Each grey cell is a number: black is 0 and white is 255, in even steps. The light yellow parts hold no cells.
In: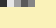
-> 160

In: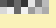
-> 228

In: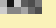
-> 92

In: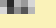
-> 183

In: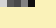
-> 74

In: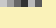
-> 50
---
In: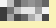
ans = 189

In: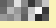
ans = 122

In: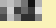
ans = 191

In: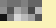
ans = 112

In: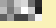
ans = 136

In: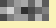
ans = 116

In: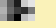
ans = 90

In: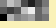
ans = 193

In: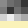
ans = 110
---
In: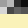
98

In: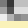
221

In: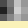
207

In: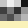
48

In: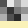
120

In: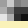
58

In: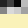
203

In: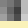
63
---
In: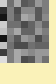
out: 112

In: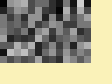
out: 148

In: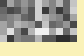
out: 164

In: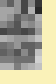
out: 97

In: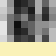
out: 144

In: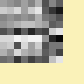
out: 147

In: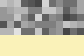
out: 181

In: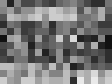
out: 33

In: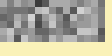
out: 129
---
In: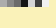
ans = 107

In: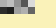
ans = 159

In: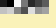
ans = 131

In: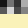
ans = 74

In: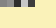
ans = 46

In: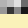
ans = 135
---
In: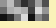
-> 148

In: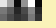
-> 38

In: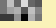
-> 133

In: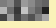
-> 32

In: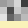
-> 171

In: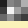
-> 118
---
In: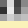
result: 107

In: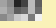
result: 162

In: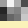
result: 157

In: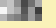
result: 182

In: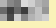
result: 179

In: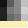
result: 19

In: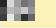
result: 38
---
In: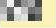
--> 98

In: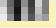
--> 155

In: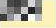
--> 188

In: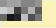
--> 117

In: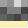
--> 99

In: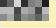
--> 154

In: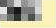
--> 163

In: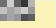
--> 96

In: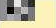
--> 120

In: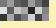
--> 144
